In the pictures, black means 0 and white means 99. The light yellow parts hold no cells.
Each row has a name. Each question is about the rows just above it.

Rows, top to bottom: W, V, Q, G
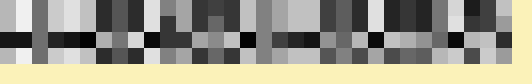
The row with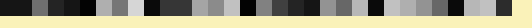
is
Q
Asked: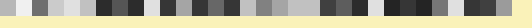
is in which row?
V
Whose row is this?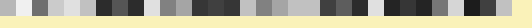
W

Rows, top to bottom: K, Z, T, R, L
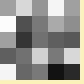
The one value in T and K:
[62]
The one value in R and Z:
[47]
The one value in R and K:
[84]
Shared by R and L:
[47]
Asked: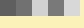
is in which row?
R
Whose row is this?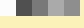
Z
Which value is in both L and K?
[95]

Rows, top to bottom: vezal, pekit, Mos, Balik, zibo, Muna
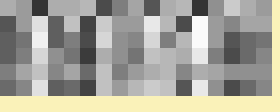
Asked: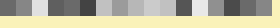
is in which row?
Muna
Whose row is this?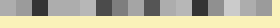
vezal
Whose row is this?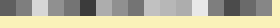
Balik
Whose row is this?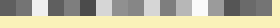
Mos
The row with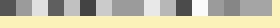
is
pekit
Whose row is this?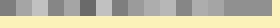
zibo

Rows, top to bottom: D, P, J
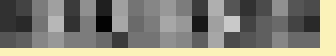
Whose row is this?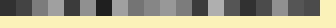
D
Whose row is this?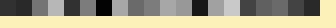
P

